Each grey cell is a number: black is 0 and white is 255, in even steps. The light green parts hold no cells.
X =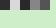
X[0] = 46
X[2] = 41
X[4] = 84

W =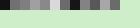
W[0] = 18
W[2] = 127
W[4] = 137
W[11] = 107

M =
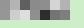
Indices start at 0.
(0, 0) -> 149
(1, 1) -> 206
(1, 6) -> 126
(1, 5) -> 116

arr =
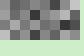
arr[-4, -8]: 146
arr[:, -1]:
[197, 99, 79, 140]
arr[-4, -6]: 111
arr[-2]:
[124, 169, 121, 151, 111, 124, 55, 79]
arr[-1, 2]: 145
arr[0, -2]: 140
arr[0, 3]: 134
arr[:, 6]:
[140, 182, 55, 165]

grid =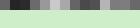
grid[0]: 101
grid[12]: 125
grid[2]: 43
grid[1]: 37

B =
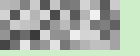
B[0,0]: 184
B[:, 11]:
[203, 144, 97, 162, 163]
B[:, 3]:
[203, 181, 188, 58, 130]
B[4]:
[69, 114, 229, 130, 151, 226, 119, 157, 180, 192, 191, 163]
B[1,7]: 89
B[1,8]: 181
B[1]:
[211, 85, 220, 181, 216, 74, 205, 89, 181, 240, 102, 144]
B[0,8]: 211
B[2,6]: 187
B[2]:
[129, 204, 195, 188, 98, 154, 187, 133, 208, 118, 127, 97]

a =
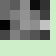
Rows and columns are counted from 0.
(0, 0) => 106
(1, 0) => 106
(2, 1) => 103
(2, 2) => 150
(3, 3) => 84
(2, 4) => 194
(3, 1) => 128

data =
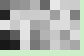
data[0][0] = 109
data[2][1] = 201
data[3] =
[45, 92, 227, 128, 179, 199, 155, 220]
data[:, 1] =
[143, 211, 201, 92, 32]
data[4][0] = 23
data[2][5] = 218
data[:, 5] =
[231, 158, 218, 199, 206]
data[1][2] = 202
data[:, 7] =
[204, 127, 195, 220, 167]
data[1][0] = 34

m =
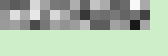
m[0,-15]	108
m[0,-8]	174
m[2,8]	188
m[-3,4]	163
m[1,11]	120
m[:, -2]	[248, 115, 24]
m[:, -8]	[174, 119, 156]
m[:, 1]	[91, 222, 160]
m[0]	[108, 91, 101, 215, 163, 120, 116, 174, 100, 195, 171, 94, 106, 248, 169]
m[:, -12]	[215, 231, 74]
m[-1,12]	148

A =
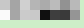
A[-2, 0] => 200
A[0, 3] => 181
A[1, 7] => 149
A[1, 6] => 58
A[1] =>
[250, 166, 203, 201, 16, 62, 58, 149]
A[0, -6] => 208

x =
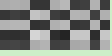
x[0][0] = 172
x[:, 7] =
[59, 180, 53, 198, 168]
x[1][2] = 57
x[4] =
[66, 69, 64, 172, 179, 63, 66, 168, 171, 65, 178]
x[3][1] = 47
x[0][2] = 172
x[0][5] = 173
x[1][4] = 184
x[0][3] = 53
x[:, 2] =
[172, 57, 181, 50, 64]
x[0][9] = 178
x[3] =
[48, 47, 50, 213, 197, 45, 36, 198, 199, 45, 199]
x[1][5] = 61
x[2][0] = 179
